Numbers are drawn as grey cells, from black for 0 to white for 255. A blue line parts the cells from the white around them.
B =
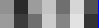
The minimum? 42
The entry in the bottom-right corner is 51
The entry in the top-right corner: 82
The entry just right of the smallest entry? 156

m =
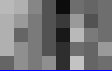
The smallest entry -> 12
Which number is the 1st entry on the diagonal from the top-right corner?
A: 110
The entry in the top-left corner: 185
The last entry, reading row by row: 110
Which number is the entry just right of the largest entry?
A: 101
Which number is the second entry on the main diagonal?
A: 154
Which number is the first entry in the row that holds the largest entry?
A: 101
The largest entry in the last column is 154
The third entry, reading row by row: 134
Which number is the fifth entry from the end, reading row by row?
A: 143
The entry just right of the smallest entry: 110
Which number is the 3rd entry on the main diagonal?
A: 122

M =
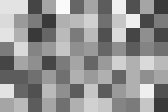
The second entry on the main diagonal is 154
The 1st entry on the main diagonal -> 227
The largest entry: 250
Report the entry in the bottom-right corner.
57
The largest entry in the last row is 209
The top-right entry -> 57
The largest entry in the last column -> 186
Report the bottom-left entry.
165
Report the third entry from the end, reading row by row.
123
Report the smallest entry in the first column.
69
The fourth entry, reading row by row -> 165
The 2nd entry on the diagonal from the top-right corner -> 69
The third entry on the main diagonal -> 57
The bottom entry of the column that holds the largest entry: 112

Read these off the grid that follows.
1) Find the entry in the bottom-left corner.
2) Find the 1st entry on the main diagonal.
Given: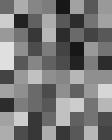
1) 173
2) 106

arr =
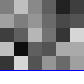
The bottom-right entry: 160
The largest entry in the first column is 191
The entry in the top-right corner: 62
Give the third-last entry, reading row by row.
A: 149
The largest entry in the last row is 214
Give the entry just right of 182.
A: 115
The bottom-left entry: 53
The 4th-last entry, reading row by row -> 83
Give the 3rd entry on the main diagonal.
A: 182
